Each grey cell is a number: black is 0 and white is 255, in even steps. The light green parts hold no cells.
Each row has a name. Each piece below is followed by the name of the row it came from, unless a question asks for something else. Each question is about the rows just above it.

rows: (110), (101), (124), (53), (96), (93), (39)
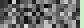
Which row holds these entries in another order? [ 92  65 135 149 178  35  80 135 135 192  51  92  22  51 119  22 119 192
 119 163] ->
(93)
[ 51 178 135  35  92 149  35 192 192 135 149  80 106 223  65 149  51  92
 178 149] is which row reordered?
(39)
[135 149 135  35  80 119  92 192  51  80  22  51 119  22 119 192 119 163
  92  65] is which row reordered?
(124)
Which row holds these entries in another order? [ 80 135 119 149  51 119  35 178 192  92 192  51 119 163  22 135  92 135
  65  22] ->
(93)
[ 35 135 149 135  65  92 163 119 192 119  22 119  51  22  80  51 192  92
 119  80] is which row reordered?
(124)
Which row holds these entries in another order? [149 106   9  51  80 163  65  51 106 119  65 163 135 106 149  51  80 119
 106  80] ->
(101)
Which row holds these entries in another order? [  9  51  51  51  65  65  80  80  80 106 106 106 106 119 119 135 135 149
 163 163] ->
(96)

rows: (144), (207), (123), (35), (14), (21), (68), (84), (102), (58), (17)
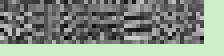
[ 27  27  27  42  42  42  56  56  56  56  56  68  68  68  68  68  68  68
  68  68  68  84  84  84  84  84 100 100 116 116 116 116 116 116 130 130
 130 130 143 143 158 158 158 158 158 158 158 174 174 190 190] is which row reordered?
(35)
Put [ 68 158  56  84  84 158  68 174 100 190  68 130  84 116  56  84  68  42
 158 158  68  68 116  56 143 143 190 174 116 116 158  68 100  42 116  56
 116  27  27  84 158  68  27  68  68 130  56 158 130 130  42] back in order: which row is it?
(35)
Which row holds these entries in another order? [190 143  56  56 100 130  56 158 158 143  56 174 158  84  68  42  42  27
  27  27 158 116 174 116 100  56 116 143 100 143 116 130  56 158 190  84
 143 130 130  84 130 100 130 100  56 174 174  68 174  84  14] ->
(14)
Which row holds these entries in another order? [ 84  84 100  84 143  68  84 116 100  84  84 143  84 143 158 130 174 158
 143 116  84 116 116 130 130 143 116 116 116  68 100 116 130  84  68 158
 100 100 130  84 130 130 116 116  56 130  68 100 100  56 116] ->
(21)

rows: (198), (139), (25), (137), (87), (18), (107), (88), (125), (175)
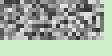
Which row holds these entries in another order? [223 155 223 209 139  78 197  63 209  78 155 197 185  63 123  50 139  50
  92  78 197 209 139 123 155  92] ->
(125)
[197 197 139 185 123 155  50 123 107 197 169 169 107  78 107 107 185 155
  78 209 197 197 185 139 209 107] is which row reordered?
(175)
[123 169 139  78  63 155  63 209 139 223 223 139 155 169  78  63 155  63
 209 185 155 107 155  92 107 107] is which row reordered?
(139)
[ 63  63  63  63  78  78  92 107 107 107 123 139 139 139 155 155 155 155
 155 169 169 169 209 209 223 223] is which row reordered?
(198)
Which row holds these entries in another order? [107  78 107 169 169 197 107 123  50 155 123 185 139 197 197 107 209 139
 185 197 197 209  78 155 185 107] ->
(175)
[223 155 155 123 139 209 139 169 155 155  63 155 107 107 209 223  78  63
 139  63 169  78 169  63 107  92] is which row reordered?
(198)
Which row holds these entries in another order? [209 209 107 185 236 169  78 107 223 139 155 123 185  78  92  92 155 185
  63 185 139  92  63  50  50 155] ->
(25)

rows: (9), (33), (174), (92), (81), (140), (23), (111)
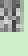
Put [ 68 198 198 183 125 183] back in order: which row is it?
(23)
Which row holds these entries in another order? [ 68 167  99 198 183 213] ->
(92)
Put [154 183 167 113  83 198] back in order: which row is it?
(174)
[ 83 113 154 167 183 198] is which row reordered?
(174)
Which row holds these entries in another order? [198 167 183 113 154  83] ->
(174)
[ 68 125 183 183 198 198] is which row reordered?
(23)
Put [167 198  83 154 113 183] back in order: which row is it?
(174)

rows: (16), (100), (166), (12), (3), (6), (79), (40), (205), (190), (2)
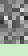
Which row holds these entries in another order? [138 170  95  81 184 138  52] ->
(6)
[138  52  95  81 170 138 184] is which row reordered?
(6)
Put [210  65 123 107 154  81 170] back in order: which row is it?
(190)
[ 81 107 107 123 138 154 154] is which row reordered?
(16)
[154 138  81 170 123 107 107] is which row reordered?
(2)
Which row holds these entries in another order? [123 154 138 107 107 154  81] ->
(16)

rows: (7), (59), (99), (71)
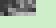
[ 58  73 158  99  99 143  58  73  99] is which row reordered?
(59)
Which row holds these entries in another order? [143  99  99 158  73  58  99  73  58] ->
(59)
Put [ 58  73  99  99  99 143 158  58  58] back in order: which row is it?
(99)
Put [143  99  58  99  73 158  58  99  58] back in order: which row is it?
(99)

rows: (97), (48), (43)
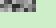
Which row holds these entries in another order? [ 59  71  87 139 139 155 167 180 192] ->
(43)
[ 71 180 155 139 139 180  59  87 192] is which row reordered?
(97)
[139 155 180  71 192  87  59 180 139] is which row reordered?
(97)

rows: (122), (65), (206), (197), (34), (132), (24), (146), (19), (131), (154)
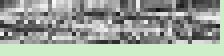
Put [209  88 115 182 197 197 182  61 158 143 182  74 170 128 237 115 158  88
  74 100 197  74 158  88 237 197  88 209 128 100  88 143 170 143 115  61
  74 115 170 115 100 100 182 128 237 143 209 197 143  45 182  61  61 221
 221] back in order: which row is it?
(146)
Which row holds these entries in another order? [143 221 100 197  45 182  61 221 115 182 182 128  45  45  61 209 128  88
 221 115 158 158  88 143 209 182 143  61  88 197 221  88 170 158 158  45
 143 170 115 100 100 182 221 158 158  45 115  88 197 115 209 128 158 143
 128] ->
(154)

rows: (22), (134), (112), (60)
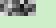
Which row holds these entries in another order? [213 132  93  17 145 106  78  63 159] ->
(134)
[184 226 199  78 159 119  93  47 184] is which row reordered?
(60)

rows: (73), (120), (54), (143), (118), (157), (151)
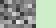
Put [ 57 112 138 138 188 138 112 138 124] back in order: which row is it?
(73)
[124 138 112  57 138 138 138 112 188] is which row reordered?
(73)
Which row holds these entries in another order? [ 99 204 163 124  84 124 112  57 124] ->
(120)

